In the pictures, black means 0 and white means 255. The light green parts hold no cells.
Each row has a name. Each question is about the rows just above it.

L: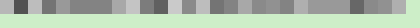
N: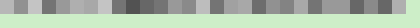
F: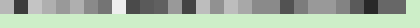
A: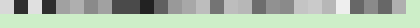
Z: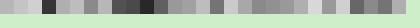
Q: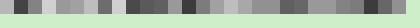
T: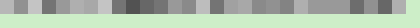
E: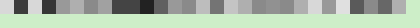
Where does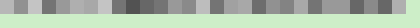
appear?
N
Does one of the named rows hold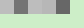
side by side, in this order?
no
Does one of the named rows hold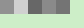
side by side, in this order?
no
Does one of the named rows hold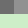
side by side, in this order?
yes
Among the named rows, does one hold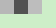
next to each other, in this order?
yes

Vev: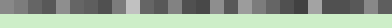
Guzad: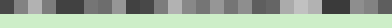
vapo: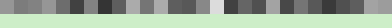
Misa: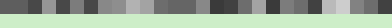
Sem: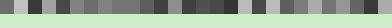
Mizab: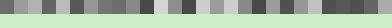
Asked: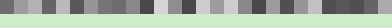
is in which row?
Mizab
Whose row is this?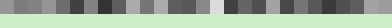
vapo
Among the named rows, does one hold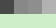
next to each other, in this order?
yes
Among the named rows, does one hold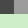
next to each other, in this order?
yes
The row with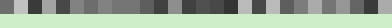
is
Sem
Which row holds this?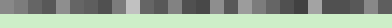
Vev

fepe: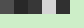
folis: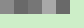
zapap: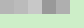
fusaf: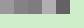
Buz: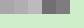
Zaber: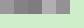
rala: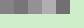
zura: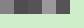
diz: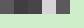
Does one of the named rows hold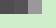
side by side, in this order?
yes
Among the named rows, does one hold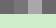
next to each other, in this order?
yes
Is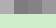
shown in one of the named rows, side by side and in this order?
no
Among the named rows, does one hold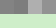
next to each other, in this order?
yes
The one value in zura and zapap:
[153]
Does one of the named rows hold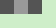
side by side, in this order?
yes
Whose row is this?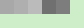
Buz

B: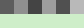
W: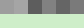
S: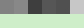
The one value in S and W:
[129]
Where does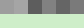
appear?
W
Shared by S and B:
[80]

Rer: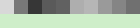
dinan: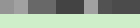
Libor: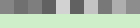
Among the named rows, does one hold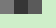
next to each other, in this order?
yes
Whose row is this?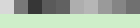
Rer
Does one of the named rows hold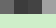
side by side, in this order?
no
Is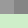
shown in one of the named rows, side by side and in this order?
yes
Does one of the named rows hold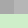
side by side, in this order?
no
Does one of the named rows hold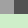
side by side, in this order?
yes
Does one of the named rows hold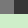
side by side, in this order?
yes

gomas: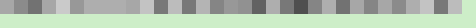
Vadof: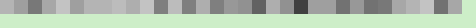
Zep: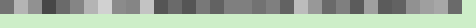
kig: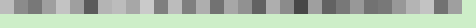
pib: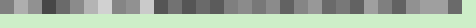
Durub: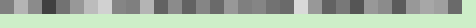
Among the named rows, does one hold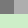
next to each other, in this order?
no
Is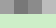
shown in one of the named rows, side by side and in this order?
no
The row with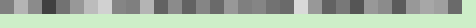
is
Durub
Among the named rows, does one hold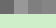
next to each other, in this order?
yes

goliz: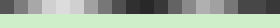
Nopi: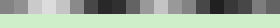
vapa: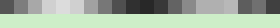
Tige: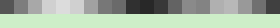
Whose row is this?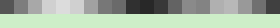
Tige
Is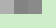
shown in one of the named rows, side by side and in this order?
no
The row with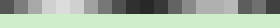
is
vapa

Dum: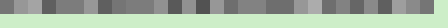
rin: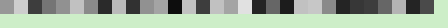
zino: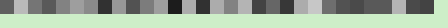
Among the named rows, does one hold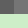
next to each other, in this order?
yes
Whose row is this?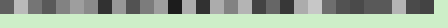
zino
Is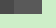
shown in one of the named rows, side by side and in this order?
yes

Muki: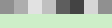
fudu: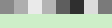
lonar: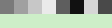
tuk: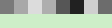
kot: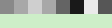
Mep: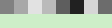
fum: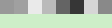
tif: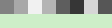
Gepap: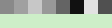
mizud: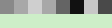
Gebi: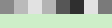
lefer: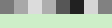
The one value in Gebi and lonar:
[122]
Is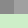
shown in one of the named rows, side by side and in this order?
yes
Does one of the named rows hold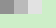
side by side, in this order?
no
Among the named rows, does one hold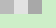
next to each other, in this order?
no

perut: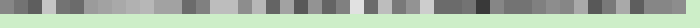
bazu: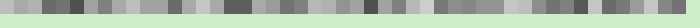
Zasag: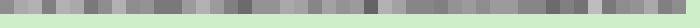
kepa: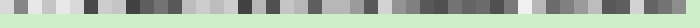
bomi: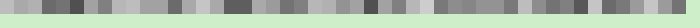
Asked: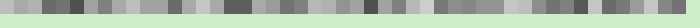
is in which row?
bazu

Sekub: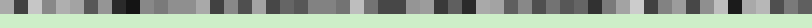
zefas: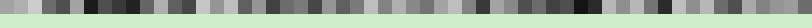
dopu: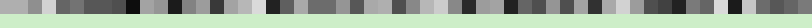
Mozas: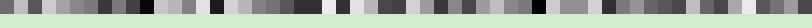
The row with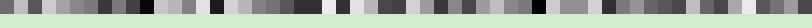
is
Mozas
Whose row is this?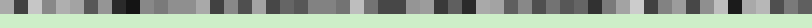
Sekub
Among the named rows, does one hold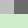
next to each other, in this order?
no
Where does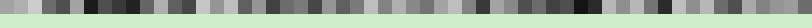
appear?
zefas
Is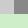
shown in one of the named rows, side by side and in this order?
yes

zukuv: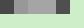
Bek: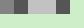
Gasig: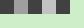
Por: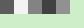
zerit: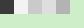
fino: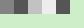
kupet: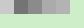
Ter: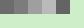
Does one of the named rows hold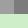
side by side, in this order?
no
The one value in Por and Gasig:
[65]
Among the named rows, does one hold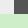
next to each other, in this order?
yes

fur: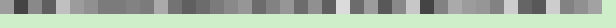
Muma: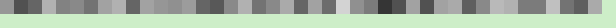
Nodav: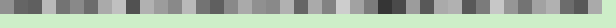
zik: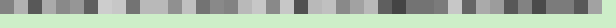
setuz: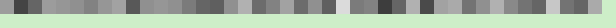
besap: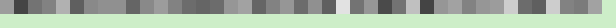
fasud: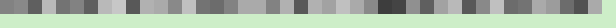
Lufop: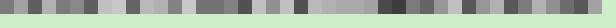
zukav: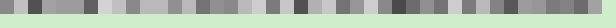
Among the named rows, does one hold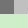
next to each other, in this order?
yes
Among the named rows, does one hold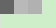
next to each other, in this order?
yes
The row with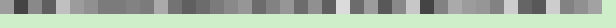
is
fur
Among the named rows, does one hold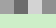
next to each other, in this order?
yes
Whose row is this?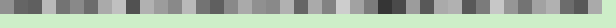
Nodav
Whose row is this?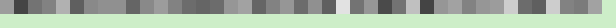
besap

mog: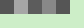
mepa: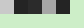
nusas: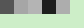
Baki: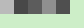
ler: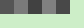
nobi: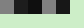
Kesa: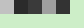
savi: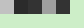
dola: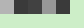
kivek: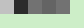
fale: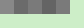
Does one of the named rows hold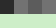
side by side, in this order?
no
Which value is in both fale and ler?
[122]

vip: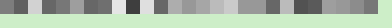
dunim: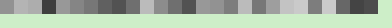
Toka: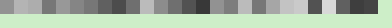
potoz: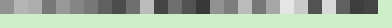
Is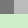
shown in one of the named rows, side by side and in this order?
no
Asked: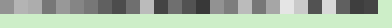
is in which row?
potoz
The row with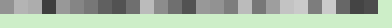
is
dunim
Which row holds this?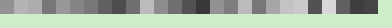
Toka
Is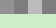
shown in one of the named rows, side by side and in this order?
no

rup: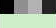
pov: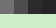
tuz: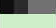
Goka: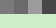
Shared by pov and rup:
[36]
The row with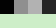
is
rup
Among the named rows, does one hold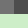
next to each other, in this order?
yes
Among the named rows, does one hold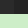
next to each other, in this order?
yes
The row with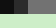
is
tuz

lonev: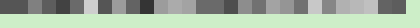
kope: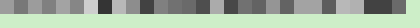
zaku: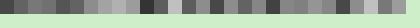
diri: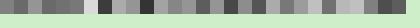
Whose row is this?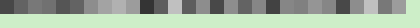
zaku
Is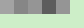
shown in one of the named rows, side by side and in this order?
yes
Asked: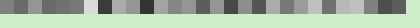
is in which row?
diri

